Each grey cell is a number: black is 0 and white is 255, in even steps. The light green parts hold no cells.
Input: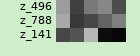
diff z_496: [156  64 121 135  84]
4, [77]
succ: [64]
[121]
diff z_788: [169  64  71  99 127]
1, [56]
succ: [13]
[7]
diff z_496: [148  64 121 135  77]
0, [156]
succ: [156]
[64]
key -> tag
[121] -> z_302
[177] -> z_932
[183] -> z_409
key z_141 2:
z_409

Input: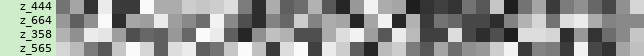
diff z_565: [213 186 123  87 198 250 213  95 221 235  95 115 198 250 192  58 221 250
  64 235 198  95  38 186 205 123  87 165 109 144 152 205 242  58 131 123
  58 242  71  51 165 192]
20, [205]
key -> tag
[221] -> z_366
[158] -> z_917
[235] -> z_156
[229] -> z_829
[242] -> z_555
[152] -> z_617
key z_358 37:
z_617
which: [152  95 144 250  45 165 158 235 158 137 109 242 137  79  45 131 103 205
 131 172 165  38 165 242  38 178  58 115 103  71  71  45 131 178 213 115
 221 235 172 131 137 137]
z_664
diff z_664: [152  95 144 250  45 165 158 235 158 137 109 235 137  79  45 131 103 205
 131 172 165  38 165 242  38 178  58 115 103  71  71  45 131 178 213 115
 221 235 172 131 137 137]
11, [242]
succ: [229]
[158]

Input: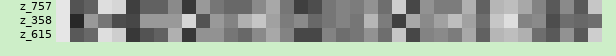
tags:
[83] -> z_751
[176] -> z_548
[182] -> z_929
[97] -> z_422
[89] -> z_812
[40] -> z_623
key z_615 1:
z_812
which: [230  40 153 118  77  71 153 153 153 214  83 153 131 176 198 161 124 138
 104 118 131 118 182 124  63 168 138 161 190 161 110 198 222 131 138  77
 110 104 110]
z_358
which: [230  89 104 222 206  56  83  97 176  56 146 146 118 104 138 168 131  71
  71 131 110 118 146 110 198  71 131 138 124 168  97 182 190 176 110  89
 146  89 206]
z_615
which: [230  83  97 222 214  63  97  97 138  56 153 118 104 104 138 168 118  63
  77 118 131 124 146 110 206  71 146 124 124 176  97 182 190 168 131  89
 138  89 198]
z_757

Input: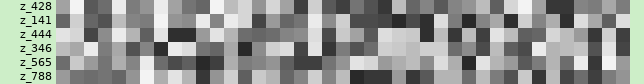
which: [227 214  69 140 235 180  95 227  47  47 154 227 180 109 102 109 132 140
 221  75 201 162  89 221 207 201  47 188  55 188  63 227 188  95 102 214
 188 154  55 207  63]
z_444
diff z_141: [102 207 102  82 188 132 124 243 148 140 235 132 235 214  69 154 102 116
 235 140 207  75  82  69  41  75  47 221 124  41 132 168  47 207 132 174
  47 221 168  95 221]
22, [75]
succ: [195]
[82]
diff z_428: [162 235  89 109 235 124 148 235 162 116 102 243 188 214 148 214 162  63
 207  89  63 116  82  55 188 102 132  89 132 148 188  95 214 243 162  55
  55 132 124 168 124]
1, [243]
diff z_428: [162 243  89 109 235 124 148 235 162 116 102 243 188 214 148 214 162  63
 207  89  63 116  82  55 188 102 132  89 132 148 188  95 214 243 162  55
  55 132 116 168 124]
38, [124]

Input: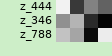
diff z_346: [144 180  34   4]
2, [42]
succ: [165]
[10]
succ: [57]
[130]
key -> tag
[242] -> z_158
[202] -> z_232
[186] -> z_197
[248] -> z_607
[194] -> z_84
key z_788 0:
z_84

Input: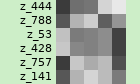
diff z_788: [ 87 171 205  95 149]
1, [179]
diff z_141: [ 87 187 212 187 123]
1, [179]
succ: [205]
[95]
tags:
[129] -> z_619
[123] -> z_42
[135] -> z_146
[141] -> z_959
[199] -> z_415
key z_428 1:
z_146
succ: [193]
[123]

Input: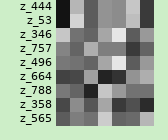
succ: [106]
[182]
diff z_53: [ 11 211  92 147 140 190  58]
0, [19]
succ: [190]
[58]
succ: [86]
[166]

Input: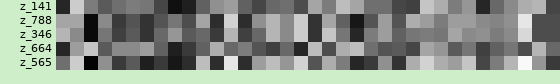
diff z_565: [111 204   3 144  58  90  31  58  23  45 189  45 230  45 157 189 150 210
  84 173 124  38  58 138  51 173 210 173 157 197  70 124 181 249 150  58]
23, [144]
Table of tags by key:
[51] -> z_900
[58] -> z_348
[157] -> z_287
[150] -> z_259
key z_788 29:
z_287
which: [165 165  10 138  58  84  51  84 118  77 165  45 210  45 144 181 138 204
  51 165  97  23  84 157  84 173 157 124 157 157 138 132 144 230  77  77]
z_788
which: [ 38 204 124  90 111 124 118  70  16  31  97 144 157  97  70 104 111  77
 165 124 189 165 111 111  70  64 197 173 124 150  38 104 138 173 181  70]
z_141
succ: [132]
[144]
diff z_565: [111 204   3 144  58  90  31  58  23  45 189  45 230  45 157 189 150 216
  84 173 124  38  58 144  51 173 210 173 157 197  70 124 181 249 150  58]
17, [210]
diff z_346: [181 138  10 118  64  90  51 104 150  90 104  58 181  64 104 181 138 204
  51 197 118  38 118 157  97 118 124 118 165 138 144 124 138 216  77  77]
22, [124]

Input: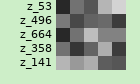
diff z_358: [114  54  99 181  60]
3, [174]
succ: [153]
[174]
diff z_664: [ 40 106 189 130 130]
1, [114]
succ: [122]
[72]
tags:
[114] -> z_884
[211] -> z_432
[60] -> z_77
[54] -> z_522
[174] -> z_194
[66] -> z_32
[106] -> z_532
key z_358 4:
z_77
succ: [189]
[130]

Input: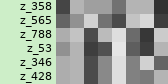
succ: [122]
[180]
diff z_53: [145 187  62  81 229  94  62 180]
1, [180]
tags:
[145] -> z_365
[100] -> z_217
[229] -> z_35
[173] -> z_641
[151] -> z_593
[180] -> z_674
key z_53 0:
z_365
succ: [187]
[222]

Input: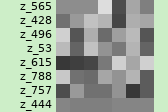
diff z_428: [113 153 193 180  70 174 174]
6, [166]
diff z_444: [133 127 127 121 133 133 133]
3, [127]
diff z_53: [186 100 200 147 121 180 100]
2, [193]
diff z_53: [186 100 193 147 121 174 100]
5, [180]
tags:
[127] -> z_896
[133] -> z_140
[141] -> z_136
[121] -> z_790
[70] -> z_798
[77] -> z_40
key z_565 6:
z_896

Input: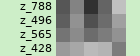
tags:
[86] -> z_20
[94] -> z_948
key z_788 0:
z_20
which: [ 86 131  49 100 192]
z_788

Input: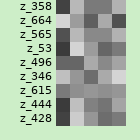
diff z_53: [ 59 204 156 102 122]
1, [212]
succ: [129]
[116]
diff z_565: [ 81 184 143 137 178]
2, [137]
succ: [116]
[164]
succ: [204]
[150]
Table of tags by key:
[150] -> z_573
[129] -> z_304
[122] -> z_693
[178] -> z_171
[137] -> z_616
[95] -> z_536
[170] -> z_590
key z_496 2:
z_590

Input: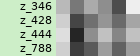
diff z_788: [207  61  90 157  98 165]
5, [157]
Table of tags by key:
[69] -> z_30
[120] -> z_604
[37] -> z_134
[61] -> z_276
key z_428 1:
z_30
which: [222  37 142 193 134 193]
z_444
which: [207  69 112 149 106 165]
z_428

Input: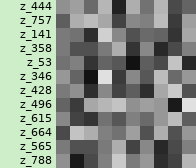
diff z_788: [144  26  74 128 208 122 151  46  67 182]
4, [201]
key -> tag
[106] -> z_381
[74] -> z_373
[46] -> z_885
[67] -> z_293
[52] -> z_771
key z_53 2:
z_771

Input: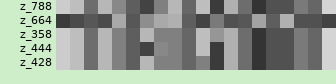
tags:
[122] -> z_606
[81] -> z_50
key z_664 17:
z_50
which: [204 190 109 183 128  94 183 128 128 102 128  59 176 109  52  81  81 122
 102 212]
z_428
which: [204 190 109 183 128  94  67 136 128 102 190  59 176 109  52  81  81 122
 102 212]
z_444
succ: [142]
[169]
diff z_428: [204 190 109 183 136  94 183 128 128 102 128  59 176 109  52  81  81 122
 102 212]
4, [128]

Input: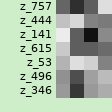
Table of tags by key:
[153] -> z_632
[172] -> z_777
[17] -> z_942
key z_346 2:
z_632
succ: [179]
[222]
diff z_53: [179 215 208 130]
1, [222]
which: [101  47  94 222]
z_757

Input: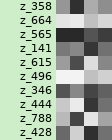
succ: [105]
[208]
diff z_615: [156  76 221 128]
3, [135]

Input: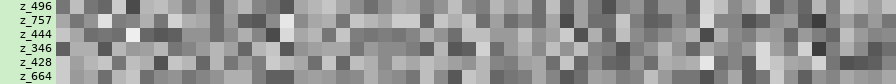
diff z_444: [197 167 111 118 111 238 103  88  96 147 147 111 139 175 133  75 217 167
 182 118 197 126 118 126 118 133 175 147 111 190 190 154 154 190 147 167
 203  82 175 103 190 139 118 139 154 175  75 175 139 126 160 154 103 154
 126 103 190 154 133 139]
35, [160]
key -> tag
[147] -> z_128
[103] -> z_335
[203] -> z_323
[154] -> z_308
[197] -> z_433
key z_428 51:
z_433

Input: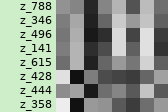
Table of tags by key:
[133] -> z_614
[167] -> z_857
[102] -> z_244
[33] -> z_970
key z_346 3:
z_244
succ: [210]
[96]
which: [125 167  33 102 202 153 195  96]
z_346
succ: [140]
[161]
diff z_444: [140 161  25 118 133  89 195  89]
3, [110]
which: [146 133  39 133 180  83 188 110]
z_788
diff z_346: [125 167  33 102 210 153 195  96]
4, [202]

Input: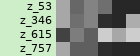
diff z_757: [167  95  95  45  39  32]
5, [39]
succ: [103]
[131]
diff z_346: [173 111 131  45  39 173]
0, [167]

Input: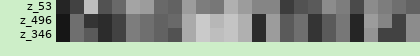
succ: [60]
[82]
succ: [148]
[66]
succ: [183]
[196]
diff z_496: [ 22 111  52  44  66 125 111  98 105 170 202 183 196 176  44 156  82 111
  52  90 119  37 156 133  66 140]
16, [90]

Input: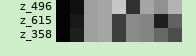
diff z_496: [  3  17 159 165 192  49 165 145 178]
4, [198]
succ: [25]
[159]

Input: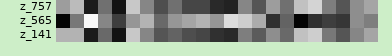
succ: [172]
[48]
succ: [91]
[142]

